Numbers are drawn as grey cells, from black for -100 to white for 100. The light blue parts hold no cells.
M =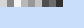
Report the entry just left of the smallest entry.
-15
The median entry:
19
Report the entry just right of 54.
-38

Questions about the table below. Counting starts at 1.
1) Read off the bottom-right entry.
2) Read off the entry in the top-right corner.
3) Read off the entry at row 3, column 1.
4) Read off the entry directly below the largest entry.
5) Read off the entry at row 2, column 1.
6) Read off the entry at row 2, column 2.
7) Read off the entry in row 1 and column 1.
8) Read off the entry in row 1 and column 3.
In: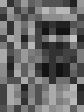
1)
20
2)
20
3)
-61
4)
-2
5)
-36
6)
20
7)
33
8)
-25

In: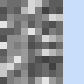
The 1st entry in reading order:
-2
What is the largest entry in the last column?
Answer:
56
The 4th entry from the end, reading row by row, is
34
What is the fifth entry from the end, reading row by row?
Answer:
-15
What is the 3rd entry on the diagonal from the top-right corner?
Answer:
11
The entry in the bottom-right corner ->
-2
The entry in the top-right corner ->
-27
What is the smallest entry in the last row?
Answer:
-37
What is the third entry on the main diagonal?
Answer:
-2
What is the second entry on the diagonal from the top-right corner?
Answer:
-27
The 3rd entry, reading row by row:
-15
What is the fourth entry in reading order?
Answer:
-2

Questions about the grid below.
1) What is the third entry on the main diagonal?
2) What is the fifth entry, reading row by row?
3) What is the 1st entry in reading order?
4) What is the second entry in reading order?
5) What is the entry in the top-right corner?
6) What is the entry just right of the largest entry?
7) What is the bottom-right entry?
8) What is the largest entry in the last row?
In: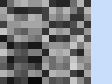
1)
-2
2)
18
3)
-70
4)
-14
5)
-59
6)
30
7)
-38
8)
54

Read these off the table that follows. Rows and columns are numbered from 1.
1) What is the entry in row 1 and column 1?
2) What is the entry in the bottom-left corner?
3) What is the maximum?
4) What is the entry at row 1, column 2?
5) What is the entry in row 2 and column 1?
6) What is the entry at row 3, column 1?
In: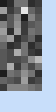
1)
-77
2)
-54
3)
79
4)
-64
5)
24
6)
-64

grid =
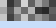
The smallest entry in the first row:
-58
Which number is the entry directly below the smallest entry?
-5
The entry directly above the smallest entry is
-5
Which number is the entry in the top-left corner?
55
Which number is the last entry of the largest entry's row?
-48
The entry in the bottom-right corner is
-35
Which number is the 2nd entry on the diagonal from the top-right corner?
-69

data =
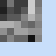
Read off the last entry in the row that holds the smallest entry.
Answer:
3
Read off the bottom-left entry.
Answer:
-30
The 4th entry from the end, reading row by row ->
-20
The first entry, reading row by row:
-65
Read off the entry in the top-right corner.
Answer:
-8
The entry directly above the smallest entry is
13
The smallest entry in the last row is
-86

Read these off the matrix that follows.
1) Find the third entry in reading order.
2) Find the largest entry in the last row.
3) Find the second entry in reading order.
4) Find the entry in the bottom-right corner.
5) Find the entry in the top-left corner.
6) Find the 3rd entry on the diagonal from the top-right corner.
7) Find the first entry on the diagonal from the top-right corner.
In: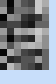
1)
1
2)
46
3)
-95
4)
-21
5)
-11
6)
-71
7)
35
